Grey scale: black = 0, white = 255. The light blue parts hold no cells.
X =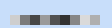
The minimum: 50
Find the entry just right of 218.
175

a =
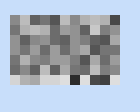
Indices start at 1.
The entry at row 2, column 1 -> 117
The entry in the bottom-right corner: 222
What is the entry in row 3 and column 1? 146
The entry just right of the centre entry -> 146
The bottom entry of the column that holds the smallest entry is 43
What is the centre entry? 108
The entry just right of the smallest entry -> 222
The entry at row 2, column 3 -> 188
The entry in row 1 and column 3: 97
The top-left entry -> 137
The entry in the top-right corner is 73
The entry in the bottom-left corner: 212
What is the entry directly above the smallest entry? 117

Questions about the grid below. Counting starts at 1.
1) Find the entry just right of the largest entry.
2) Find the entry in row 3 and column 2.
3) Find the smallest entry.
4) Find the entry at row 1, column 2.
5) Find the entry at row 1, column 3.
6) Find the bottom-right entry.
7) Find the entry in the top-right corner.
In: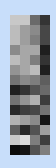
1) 126
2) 158
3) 11
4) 200
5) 106
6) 126
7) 52

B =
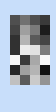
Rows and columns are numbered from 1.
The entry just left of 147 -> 202
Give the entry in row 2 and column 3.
123
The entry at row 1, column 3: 79
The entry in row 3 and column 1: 49
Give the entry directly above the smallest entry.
247
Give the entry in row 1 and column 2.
113
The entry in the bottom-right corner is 147
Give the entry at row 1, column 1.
79

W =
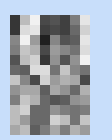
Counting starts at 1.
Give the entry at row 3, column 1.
134
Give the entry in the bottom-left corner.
167
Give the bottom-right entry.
155
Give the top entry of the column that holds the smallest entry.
73
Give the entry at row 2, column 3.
229
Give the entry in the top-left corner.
54
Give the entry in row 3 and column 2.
241
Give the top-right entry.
229
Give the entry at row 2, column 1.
54
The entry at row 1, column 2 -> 188
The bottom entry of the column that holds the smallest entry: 125
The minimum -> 32
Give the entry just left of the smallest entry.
155
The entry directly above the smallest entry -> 64

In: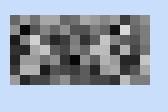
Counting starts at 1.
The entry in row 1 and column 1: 102
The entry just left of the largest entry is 17
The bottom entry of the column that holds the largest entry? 187
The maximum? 218
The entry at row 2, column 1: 143
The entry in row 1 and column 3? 112
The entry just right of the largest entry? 102
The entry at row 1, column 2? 155
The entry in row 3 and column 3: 208
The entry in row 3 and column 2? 133
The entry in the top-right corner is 143
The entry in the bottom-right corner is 124
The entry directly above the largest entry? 60
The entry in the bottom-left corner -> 155
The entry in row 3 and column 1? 27
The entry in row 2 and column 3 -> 83

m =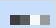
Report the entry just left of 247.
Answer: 92
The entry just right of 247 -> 154

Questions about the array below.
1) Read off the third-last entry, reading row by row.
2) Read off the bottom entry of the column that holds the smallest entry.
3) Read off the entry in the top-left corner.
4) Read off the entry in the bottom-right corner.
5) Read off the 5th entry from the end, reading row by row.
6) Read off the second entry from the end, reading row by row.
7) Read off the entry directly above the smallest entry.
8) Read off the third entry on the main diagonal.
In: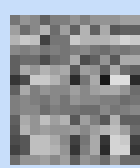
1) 159
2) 108
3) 117
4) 108
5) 136
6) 108
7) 96
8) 191

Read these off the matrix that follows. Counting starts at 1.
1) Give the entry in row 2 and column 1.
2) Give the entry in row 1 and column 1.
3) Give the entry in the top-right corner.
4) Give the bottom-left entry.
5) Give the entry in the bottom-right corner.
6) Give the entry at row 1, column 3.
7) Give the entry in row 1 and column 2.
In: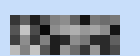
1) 85
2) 54
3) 120
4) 186
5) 75
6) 30
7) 96
